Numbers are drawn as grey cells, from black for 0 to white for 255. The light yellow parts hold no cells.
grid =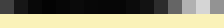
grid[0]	64
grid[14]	213
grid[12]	101
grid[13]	177

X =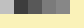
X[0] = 192
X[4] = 135
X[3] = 123

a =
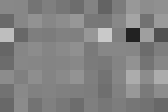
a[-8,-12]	136
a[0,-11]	135
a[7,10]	114
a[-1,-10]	115
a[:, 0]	[136, 106, 190, 102, 108, 140, 114, 104]
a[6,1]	137
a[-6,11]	80
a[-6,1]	104
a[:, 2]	[116, 146, 126, 140, 134, 142, 129, 115]
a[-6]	[190, 104, 126, 124, 129, 128, 151, 201, 128, 34, 159, 80]
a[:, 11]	[144, 154, 80, 126, 135, 172, 140, 104]
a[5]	[140, 128, 142, 132, 138, 147, 127, 115, 134, 172, 140, 172]
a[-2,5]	127
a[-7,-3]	165
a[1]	[106, 135, 146, 135, 141, 151, 120, 119, 136, 165, 114, 154]
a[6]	[114, 137, 129, 131, 128, 127, 125, 111, 129, 152, 122, 140]
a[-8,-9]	127
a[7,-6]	127
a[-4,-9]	132
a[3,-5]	135
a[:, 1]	[135, 135, 104, 134, 135, 128, 137, 139]
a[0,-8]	118
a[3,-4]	135

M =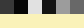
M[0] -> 56
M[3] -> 20
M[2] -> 225
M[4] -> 156

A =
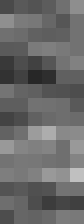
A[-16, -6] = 74
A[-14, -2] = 96
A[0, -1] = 142
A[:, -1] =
[142, 114, 114, 114, 129, 96, 77, 89, 107, 139, 153, 132, 192, 114, 64, 121]
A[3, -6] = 90
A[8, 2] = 97
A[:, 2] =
[83, 120, 97, 123, 65, 39, 96, 114, 97, 156, 128, 119, 129, 80, 77, 99]
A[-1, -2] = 123
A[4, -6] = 57
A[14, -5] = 102
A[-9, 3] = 113
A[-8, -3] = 106
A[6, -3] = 83
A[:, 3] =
[92, 103, 94, 127, 86, 46, 83, 113, 106, 173, 132, 114, 153, 83, 60, 105]
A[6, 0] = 116
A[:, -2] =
[112, 86, 96, 121, 115, 96, 81, 110, 110, 137, 111, 111, 146, 115, 69, 123]
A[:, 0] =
[74, 143, 112, 90, 57, 50, 116, 94, 67, 98, 153, 115, 126, 83, 110, 77]
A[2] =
[112, 108, 97, 94, 96, 114]
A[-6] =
[153, 133, 128, 132, 111, 153]
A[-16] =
[74, 89, 83, 92, 112, 142]
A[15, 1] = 102

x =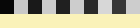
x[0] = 7
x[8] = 54
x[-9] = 200
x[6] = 42

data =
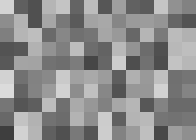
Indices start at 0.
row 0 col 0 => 211
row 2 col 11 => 122
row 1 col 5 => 90
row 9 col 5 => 121
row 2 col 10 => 181
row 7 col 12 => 106
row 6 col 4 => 210
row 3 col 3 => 146
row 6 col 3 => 155
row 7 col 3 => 189
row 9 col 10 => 191
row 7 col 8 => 167
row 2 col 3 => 106
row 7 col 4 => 111
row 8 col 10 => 185
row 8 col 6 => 142
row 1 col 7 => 168
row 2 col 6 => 117
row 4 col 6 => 70
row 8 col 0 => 104
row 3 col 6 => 109
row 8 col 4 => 108
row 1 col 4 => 120
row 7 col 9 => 182
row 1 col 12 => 101
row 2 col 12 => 187
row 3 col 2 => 178
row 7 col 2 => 94
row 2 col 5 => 112
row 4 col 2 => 163
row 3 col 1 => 87
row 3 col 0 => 83
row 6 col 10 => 151
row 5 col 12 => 112
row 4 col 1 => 164
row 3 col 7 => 99
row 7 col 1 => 85
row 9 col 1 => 210

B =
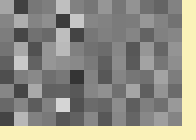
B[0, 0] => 166
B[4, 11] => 118
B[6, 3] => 97
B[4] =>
[96, 201, 98, 150, 143, 137, 122, 95, 140, 90, 163, 118, 142]
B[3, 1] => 168
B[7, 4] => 213
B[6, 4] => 98
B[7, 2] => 92
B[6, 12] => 107
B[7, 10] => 127
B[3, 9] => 87
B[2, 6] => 119
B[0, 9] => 147
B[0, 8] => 119
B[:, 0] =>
[166, 133, 125, 116, 96, 78, 134, 104, 68]
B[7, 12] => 153
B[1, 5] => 199
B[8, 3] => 121
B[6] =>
[134, 69, 169, 97, 98, 88, 134, 145, 112, 165, 95, 148, 107]
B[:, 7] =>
[150, 130, 128, 108, 95, 87, 145, 102, 87]
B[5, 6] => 131
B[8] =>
[68, 183, 129, 121, 86, 97, 135, 87, 136, 101, 136, 158, 132]
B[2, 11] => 129
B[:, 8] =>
[119, 123, 123, 135, 140, 133, 112, 141, 136]
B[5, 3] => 111
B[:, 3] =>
[126, 143, 105, 150, 150, 111, 97, 130, 121]
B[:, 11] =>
[100, 131, 129, 102, 118, 163, 148, 112, 158]
